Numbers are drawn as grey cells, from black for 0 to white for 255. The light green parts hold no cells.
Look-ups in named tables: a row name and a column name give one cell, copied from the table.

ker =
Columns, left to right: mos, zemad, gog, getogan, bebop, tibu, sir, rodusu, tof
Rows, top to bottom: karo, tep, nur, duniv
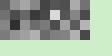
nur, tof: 180
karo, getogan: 135
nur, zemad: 47
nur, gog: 147
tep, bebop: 72
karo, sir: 79
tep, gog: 103
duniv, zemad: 147
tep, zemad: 76
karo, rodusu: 171
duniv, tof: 72
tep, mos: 113
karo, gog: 166
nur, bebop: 122
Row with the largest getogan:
duniv

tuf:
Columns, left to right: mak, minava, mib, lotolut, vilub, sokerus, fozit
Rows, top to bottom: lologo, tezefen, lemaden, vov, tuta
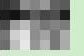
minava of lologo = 67
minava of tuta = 190
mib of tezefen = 51
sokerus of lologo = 98
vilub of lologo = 153
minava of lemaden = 158
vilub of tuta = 182
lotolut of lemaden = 143
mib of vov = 224
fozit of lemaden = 123
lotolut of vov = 141
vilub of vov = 161
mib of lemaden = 186
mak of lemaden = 73
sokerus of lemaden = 131
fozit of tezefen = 30

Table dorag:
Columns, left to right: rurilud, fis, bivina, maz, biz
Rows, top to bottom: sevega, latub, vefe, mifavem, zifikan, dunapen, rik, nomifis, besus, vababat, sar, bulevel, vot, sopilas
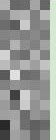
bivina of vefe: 202
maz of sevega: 164
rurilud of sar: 155
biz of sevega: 102
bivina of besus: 140
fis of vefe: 92
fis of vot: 169
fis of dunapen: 123
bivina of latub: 177
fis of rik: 153
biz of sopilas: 133
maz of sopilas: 104
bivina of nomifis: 109
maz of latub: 128
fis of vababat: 64

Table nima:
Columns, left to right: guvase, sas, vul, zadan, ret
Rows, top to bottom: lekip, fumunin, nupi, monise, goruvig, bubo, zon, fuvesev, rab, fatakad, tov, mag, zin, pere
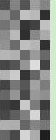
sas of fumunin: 102
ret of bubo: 104
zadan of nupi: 65
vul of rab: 87
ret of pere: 31
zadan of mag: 213
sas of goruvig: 107
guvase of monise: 139
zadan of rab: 162
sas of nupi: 142
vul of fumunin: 193
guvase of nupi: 115
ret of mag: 79
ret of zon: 66
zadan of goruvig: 181

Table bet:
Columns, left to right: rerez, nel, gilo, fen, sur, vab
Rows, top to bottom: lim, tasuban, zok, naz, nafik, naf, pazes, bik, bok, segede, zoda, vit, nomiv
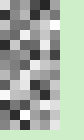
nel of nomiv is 189
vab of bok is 202
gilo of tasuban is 183
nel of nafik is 201
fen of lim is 77
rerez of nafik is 43
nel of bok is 202
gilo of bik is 235
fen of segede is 133
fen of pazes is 237
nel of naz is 106
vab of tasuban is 118
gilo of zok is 115
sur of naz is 198
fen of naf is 49
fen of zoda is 180

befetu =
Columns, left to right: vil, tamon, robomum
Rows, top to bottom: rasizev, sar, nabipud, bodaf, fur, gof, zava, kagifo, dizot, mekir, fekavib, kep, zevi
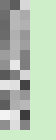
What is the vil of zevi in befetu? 142
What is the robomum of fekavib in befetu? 184
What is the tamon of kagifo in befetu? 125
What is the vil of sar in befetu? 109
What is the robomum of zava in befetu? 125
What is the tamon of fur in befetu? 181
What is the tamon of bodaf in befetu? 176
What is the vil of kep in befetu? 243
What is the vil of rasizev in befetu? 118
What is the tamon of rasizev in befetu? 93
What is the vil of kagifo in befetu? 89
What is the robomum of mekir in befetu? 149
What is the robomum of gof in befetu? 127

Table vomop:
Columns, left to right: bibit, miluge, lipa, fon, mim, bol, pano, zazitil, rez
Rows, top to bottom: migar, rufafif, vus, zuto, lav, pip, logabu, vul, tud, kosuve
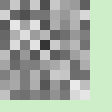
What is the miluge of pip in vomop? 98
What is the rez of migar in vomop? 95
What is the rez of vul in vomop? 112
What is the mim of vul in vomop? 109
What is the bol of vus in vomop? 175
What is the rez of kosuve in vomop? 229
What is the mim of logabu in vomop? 156
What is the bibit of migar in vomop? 125
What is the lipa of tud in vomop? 124
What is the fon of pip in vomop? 86
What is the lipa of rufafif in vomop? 80
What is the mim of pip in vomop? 205
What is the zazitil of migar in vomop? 155
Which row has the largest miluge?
vus

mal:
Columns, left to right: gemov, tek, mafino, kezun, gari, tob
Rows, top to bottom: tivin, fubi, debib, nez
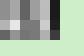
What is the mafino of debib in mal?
122
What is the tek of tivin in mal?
167
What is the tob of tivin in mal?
27
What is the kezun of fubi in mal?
158
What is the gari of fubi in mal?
188
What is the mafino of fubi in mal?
99
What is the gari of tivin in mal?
189
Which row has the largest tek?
debib

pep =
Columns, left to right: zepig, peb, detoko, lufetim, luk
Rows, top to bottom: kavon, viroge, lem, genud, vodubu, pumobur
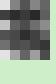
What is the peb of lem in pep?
97
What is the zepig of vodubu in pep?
112
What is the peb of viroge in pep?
45
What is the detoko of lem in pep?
76
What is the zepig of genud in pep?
81
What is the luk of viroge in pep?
94
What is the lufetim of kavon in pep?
133
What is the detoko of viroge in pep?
58
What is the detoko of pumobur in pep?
100
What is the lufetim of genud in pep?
65
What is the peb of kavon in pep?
131
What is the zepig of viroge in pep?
62
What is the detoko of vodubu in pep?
81
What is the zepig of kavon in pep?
226
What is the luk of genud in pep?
97
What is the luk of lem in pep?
140
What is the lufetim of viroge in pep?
41
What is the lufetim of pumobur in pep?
158
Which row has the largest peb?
pumobur

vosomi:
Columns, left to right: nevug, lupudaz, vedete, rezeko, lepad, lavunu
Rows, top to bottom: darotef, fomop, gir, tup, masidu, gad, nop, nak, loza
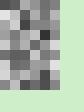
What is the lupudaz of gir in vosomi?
206
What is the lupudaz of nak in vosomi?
154
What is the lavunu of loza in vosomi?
133
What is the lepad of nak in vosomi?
75
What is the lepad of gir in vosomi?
131
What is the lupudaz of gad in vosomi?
95
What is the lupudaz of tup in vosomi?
123
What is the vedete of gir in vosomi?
69
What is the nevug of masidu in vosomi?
202
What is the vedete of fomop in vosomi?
95
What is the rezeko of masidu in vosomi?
106
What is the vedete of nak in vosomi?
183
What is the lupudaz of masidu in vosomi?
136
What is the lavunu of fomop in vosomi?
181
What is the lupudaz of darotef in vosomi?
93
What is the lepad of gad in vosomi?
121
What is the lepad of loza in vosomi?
79

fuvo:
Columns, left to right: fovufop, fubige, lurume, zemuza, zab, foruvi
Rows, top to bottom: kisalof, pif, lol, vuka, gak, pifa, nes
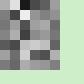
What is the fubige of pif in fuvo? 69
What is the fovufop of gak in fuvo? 90
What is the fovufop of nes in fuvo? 122
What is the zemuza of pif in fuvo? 148
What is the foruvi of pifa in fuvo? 177
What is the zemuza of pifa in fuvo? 93
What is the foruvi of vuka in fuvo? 119
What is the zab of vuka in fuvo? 153
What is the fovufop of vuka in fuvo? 132
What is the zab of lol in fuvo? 169
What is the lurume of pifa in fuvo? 207
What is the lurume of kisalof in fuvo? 26
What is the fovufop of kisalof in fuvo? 176
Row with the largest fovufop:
kisalof

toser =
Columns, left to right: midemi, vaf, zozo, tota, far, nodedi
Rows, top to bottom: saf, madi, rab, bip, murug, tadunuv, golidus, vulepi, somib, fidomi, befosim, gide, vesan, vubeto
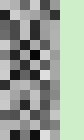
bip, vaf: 73
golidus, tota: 184
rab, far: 160
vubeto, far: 222
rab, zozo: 192
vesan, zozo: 140
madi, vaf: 206
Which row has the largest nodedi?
gide

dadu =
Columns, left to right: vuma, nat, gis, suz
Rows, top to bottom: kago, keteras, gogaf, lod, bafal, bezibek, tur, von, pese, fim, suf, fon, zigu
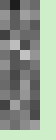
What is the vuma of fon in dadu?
108
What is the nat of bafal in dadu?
189
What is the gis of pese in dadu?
154
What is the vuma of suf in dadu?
66
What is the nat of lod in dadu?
130
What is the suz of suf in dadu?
79
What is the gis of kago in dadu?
125
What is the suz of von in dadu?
98
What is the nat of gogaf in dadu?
93
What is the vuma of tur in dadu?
144
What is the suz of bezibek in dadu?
148
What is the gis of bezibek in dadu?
194
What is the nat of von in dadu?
72
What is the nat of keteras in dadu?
92
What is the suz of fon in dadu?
74
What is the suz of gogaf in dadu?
89
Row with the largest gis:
bezibek

